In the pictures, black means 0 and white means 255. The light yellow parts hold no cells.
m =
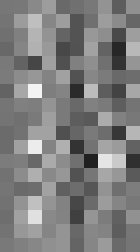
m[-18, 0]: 119
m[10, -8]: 236
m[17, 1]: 128
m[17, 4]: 148
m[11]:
[124, 126, 104, 170, 140, 112, 32, 229, 202, 48]
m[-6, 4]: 151
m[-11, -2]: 94
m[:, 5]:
[112, 83, 83, 82, 128, 82, 43, 105, 93, 102, 51, 112, 82, 109, 71, 64, 104, 100]
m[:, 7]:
[147, 157, 142, 99, 112, 123, 93, 122, 172, 109, 165, 229, 167, 147, 156, 124, 131, 155]
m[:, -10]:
[119, 116, 112, 104, 121, 123, 99, 117, 116, 107, 108, 124, 114, 117, 114, 110, 115, 121]
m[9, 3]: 162
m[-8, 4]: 176
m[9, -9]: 114
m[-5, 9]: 125
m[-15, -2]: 39
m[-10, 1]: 112
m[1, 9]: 102
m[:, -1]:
[144, 102, 158, 184, 149, 109, 167, 116, 120, 182, 98, 48, 90, 125, 120, 145, 118, 117]
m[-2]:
[115, 151, 161, 133, 148, 104, 135, 131, 93, 118]
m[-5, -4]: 86
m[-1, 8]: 106
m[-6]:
[114, 140, 175, 137, 151, 82, 118, 167, 151, 90]
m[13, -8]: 109
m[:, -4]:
[120, 112, 152, 162, 143, 135, 188, 129, 89, 122, 115, 32, 118, 86, 106, 149, 135, 134]
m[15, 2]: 224
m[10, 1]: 161
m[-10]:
[116, 112, 122, 159, 122, 93, 89, 172, 129, 120]
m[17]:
[121, 128, 135, 144, 148, 100, 134, 155, 106, 117]
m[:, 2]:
[137, 191, 180, 177, 70, 151, 244, 126, 122, 162, 236, 104, 175, 109, 192, 224, 161, 135]

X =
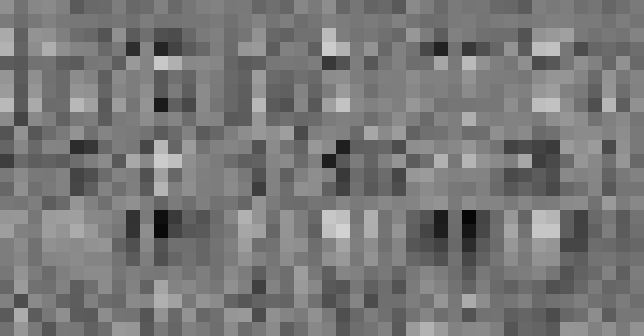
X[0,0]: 144
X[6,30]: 125
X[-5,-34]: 128
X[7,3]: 108
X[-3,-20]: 76
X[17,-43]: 145
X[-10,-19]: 136
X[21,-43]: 126
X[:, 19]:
[111, 116, 104, 93, 119, 107, 99, 91, 103, 143, 139, 133, 130, 130, 123, 113, 102, 114, 118, 121, 131, 103, 144, 139]
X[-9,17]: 177
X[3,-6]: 119
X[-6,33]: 71
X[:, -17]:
[138, 117, 151, 115, 110, 140, 136, 151, 126, 98, 142, 92, 151, 128, 132, 99, 95, 86, 103, 120, 123, 126, 115, 155]
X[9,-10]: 130
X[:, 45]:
[122, 116, 131, 110, 105, 132, 130, 145, 117, 121, 121, 104, 130, 117, 136, 115, 111, 103, 113, 125, 120, 110, 119, 146]
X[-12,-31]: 125
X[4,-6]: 118
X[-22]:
[170, 96, 147, 144, 127, 109, 104, 84, 144, 91, 111, 80, 76, 104, 122, 128, 109, 117, 146, 104, 98, 113, 113, 187, 125, 116, 119, 112, 104, 151, 124, 93, 129, 123, 112, 110, 110, 83, 147, 153, 160, 121, 114, 120, 116, 131]
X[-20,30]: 111
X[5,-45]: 92
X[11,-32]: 131
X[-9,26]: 175
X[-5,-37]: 127
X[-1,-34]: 102
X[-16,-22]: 128
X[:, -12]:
[118, 117, 112, 80, 145, 126, 126, 119, 130, 110, 129, 147, 131, 128, 132, 69, 72, 90, 98, 120, 126, 141, 114, 138]
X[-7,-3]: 106
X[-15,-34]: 107
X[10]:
[101, 135, 105, 132, 131, 44, 55, 105, 125, 120, 71, 183, 101, 156, 115, 129, 133, 128, 83, 139, 115, 100, 152, 139, 31, 96, 98, 103, 77, 142, 144, 130, 136, 149, 129, 116, 67, 76, 67, 59, 155, 144, 155, 75, 144, 121]
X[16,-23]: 192
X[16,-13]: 22
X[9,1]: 146
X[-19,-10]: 124

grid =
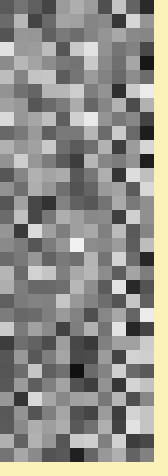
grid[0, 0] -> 90
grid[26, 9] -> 106
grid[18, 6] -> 180
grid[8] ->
[218, 150, 166, 191, 94, 208, 233, 148, 120, 135, 67]
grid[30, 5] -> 89
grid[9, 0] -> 104
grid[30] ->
[90, 138, 174, 158, 173, 89, 113, 175, 66, 226, 196]
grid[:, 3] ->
[69, 105, 96, 189, 140, 198, 180, 105, 191, 95, 201, 124, 164, 150, 50, 119, 159, 124, 98, 196, 105, 129, 127, 138, 77, 126, 95, 128, 166, 127, 158, 150, 83]
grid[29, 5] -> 81
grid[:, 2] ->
[95, 68, 150, 156, 164, 195, 101, 86, 166, 154, 161, 150, 177, 174, 71, 71, 219, 86, 151, 210, 104, 131, 107, 161, 98, 88, 197, 94, 217, 84, 174, 178, 138]
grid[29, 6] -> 69
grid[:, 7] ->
[79, 138, 149, 146, 137, 130, 147, 134, 148, 107, 178, 134, 175, 154, 115, 139, 128, 136, 116, 140, 91, 109, 135, 115, 128, 156, 131, 147, 119, 155, 175, 127, 152]
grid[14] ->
[86, 161, 71, 50, 130, 97, 87, 115, 170, 120, 143]
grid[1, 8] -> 55
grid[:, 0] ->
[90, 106, 84, 224, 139, 189, 147, 161, 218, 104, 177, 146, 86, 145, 86, 107, 149, 138, 107, 181, 174, 95, 124, 202, 60, 86, 85, 88, 151, 88, 90, 176, 116]
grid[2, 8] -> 168
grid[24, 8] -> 161
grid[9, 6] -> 182
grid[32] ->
[116, 167, 138, 83, 88, 32, 102, 152, 175, 99, 129]
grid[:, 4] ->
[155, 164, 122, 86, 120, 92, 182, 124, 94, 121, 110, 90, 171, 112, 130, 174, 126, 150, 121, 127, 110, 198, 154, 66, 158, 165, 112, 163, 136, 165, 173, 85, 88]
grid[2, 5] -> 109
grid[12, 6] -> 119
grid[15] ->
[107, 192, 71, 119, 174, 159, 136, 139, 62, 208, 144]
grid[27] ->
[88, 154, 94, 128, 163, 81, 62, 147, 54, 212, 194]
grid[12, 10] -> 190
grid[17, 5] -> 240
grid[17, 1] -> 124

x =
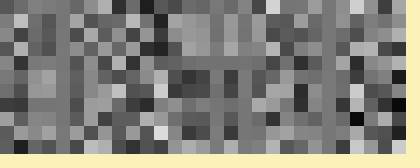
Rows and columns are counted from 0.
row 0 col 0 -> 87
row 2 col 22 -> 101
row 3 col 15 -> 123
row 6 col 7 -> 154
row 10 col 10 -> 82
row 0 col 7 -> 175
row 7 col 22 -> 133
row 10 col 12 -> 148
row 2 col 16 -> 151
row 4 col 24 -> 164
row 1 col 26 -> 125
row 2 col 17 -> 115
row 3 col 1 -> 176
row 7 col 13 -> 110
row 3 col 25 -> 174
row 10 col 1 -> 31
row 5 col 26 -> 115
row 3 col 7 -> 153
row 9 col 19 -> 151
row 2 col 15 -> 113
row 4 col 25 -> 44
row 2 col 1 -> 67
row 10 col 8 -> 78
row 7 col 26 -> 97
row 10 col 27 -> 77
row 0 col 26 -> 144
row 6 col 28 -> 133
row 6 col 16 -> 69
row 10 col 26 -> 150
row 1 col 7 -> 102
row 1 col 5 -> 164
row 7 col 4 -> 118
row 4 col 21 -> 48
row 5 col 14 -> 68
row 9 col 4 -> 120
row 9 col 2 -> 137
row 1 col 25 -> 98
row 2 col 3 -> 89
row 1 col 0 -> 124

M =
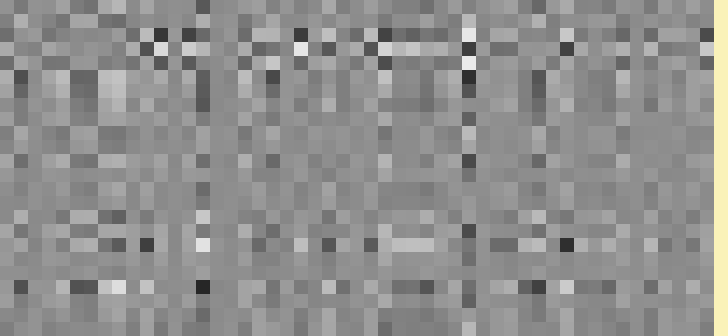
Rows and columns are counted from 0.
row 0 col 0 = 146
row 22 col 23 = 167
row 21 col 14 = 126
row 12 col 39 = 146
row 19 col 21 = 146
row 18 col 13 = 155
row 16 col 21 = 154
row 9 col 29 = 138
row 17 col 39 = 138
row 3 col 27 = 211
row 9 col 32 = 127
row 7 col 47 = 156
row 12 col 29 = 146
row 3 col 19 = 116
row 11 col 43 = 131
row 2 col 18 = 180
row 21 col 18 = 137
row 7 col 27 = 130
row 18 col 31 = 152
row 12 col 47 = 137
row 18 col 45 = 142
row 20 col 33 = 111
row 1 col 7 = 115
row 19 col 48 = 140
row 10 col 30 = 150
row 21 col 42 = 136
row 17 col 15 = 148
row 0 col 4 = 161
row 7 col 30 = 111
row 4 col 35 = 151
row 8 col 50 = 152
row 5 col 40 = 151
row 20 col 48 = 139
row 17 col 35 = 107
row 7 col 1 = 125
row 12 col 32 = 146
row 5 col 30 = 119
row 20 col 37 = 98
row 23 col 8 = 149
